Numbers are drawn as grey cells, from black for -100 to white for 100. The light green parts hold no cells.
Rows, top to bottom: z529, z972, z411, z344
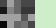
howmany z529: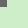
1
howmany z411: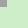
4
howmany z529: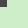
3
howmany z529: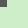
0

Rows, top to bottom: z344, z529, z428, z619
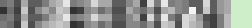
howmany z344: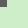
7
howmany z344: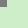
6
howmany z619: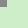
5

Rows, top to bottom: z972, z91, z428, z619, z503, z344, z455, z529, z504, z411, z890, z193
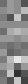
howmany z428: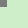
1
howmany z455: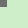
2
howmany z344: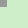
3
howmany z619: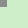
4

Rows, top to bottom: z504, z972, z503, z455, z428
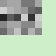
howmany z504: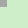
3
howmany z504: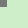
2

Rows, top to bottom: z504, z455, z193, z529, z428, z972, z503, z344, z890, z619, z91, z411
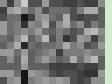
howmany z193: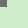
3
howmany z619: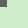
7
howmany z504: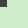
5
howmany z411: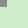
6
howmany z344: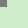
6
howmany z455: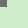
4

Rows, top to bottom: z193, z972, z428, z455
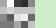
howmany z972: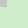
4
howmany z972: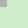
0

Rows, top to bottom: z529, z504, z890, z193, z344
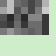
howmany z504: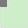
2
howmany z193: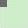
3
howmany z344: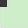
1
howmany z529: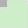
1
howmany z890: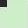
2

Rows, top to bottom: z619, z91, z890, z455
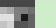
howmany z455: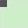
2
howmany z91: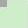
1
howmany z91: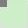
2
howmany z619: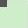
0
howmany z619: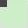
5
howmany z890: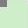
1

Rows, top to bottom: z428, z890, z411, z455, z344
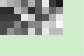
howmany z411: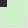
0
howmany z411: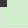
3
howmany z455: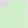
1
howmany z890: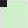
0
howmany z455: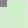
3

